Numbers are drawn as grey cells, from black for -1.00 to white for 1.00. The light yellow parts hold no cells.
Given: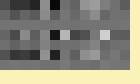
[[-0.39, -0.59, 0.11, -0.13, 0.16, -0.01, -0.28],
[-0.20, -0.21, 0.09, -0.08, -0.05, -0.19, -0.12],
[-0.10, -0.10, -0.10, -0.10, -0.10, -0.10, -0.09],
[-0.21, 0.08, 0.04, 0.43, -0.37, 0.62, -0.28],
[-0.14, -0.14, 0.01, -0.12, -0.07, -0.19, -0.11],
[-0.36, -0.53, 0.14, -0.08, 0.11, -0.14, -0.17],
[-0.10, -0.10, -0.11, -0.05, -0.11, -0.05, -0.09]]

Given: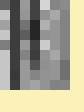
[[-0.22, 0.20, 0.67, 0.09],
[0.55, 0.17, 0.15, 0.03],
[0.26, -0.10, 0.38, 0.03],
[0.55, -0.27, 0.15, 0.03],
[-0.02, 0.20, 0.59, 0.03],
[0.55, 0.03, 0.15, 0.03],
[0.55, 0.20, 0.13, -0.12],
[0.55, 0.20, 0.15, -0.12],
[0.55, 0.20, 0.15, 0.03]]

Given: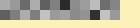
[[0.34, -0.16, -0.25, -0.67, 0.23, -0.14],
[-0.25, 0.35, 0.51, 0.26, 0.15, 0.52]]

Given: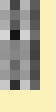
[[0.45, 0.43],
[0.25, 0.23],
[0.36, 0.34],
[0.67, 0.65],
[0.17, 0.16],
[0.15, 0.13],
[0.29, 0.28],
[0.20, 0.19],
[0.56, 0.54]]

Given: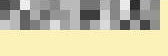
[[-0.43, 0.85, 0.20, 0.45, -0.09, 0.40, 0.83, 0.33],
[-0.11, -0.25, -0.16, 0.18, -0.53, 0.61, 0.63, 0.17],
[0.57, -0.22, 0.26, 0.27, -0.09, 0.70, -0.43, -0.47]]

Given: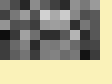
[[-0.10, -0.70, -0.27, -0.67, -0.05],
[-0.50, 0.22, 0.64, 0.59, -0.38],
[0.16, -0.33, 0.19, 0.20, -0.07],
[-0.89, 0.26, -0.65, -0.31, -0.68],
[-0.53, 0.02, -0.01, 0.10, -0.48],
[-0.52, -0.09, -0.02, -0.15, -0.85]]

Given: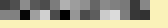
[[-0.51, 0.10, -0.40, 0.38, 0.13, 0.08, -0.05, 0.06],
[0.03, -0.95, 0.63, -1.00, -0.41, 0.59, -0.02, -0.61]]
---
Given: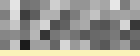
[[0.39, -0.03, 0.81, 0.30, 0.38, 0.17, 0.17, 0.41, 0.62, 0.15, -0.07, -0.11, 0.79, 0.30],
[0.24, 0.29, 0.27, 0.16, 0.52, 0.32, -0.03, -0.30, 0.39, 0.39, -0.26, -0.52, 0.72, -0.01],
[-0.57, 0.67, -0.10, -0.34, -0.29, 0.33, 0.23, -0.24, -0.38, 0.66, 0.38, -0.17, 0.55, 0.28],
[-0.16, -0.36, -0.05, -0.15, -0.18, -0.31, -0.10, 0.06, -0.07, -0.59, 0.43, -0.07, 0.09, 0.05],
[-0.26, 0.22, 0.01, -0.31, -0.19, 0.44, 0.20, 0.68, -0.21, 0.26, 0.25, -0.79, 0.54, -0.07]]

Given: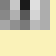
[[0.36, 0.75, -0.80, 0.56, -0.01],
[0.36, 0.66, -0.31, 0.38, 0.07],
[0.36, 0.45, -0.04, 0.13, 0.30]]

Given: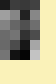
[[-0.49, -0.55, -0.52, -0.79],
[0.06, -0.73, 0.05, 0.25],
[-0.14, -0.37, -0.20, 0.03],
[-0.40, -0.61, -0.09, -0.16],
[0.30, -0.82, -0.40, -0.18],
[0.53, -0.96, -0.86, -0.08]]

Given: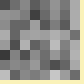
[[0.33, -0.06, 0.15, -0.09, -0.28, 0.06, -0.14, -0.41],
[0.35, -0.16, 0.12, -0.17, -0.50, -0.02, 0.12, 0.15],
[0.36, -0.29, -0.02, -0.32, 0.24, -0.21, -0.20, 0.10],
[-0.11, 0.25, 0.37, 0.24, 0.28, 0.24, -0.21, 0.35],
[0.35, 0.01, 0.47, -0.05, -0.24, 0.39, -0.38, 0.21],
[0.40, -0.08, 0.18, -0.14, 0.09, -0.37, 0.02, -0.55],
[0.32, -0.21, -0.38, -0.18, 0.19, 0.00, 0.07, -0.06],
[-0.15, 0.22, 0.55, 0.11, -0.03, 0.07, -0.22, 0.48]]

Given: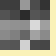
[[-0.60, -0.40, 0.19, -0.52, -0.51],
[-0.40, -0.33, -0.66, -0.45, -0.35],
[0.25, 0.70, 0.12, 0.14, 0.16],
[0.08, 0.27, -0.20, 0.00, 0.08],
[-0.45, -0.43, 0.64, -0.33, -0.31]]

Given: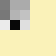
[[0.34, 0.34, -0.03],
[0.52, 0.41, -0.06],
[0.75, -0.94, 0.84]]
